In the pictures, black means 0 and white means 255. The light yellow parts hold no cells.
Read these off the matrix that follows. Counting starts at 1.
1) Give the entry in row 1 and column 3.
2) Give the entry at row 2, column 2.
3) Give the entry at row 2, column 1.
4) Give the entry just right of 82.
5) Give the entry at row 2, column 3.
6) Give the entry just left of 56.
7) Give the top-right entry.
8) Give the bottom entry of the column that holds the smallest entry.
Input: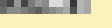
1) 151
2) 138
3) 108
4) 180
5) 138
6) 180
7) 167
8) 82

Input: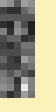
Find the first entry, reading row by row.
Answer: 157
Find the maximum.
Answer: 232
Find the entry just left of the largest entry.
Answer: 64
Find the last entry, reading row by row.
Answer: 117
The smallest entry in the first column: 48
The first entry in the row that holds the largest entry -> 144
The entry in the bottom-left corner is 101
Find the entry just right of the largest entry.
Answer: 129
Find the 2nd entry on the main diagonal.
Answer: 48
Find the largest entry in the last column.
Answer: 144
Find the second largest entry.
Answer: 171
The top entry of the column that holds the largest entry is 157
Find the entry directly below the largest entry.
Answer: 157
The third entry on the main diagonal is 88
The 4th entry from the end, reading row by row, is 48
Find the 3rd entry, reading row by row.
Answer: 88
